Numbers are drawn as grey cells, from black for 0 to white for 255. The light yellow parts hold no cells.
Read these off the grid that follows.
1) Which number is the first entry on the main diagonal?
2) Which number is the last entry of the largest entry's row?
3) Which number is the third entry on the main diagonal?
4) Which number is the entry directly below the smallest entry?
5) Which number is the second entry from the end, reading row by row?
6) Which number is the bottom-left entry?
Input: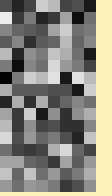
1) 79
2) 111
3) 91
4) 174
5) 79
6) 152

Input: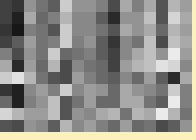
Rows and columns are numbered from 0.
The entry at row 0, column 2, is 147
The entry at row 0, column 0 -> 65
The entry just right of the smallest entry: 127
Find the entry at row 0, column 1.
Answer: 53
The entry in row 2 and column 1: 23
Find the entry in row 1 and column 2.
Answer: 169
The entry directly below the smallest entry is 93
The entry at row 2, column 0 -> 53
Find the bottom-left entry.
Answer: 84
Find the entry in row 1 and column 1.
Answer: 32
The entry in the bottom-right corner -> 147
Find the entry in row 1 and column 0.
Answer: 65
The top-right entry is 157
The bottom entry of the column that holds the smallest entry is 75

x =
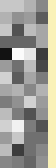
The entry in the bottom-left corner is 135
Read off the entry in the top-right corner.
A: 135
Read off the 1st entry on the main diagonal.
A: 199
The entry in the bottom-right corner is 145
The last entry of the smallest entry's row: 60
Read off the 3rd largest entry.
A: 230
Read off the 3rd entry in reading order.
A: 178
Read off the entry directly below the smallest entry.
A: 155
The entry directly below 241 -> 199
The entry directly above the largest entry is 102
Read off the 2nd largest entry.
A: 241
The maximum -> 251
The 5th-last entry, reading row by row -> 135
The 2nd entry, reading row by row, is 199
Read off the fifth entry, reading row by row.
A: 178
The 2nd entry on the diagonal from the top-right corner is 155

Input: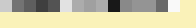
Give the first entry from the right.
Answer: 249
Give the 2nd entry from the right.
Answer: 105
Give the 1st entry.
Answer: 203
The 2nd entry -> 115

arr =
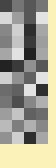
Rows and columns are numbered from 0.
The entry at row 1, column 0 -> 216
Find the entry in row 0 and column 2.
87
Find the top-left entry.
69
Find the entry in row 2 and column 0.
135
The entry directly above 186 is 157
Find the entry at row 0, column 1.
117
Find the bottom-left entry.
145
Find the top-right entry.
117
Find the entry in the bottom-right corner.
166
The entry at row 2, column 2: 46

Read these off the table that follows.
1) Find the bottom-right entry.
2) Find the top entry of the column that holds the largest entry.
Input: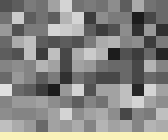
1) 171
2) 81

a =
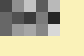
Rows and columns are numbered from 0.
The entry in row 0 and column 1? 143
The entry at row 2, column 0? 103
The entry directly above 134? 123
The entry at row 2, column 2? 166
